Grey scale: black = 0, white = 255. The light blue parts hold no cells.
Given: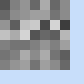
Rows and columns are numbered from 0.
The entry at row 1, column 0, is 104
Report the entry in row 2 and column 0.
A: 148
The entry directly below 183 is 159
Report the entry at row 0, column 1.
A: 128
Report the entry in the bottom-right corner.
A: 104
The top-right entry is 139
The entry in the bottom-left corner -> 128
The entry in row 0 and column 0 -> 84
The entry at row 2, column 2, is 193
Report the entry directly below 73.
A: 104
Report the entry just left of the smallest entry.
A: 212
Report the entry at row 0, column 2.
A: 148

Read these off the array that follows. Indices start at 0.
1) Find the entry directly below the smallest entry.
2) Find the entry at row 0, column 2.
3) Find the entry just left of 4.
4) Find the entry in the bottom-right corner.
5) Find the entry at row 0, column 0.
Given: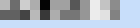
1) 56
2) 206
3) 173
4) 130
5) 185

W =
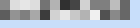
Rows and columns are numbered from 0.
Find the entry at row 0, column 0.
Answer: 137
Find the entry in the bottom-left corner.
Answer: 93
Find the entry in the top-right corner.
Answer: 103
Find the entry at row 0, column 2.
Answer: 230
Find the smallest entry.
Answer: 48
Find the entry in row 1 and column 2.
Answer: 127

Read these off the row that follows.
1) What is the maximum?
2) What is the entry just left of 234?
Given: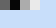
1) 234
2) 172

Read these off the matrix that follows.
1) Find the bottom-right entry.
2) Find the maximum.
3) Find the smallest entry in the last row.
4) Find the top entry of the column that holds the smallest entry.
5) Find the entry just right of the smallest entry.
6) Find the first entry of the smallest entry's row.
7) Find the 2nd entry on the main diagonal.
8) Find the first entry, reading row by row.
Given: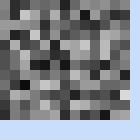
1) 164
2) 217
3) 22
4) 68
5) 154
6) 113
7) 45
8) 133

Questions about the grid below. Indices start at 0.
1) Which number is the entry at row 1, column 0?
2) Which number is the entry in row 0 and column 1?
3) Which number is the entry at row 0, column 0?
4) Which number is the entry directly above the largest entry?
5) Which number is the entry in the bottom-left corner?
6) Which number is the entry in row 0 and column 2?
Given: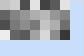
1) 100
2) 207
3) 196
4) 78
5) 237
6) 78

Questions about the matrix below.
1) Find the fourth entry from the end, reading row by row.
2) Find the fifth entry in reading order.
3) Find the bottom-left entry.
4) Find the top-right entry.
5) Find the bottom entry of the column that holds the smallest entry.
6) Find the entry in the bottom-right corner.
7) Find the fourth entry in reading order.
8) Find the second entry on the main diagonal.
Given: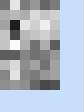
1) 142
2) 102
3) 142
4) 123
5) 151
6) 81
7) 151
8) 185

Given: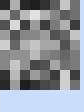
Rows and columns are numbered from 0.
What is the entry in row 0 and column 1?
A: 176
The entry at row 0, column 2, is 40
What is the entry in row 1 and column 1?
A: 102
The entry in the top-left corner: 40
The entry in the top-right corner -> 112
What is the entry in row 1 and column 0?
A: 186
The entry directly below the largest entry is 156
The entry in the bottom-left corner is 40
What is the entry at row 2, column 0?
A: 82
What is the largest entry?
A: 225
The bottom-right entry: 112

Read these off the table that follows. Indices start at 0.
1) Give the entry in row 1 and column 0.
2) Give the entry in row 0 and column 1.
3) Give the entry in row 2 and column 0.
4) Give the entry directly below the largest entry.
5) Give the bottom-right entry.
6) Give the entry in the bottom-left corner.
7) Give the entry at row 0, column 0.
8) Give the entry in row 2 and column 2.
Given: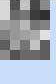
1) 215
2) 82
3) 161
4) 94
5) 94
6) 139
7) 215
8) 183

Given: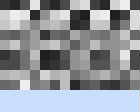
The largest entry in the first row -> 237
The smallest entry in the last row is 40
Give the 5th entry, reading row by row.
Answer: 62
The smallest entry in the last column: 62
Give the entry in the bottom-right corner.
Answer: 122
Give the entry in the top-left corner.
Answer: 52
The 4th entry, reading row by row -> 228
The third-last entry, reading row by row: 52
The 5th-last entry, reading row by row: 94
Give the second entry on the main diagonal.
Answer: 237
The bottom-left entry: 103
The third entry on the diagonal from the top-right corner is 62
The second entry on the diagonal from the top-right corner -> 62
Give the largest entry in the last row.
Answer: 237
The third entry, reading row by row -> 83
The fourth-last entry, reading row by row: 62

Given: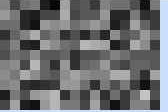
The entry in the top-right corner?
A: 121
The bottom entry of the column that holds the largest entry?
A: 130
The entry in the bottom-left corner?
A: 70
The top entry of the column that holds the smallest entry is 7
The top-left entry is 130
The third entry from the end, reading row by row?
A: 130
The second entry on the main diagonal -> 121
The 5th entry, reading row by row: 30
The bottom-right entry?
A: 48
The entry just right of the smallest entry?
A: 162
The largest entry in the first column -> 152
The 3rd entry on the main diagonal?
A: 39
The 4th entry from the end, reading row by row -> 58
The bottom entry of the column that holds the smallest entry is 182
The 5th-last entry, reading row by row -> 18
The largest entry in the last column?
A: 162
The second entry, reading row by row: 70
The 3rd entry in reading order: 111
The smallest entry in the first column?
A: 30
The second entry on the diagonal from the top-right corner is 48
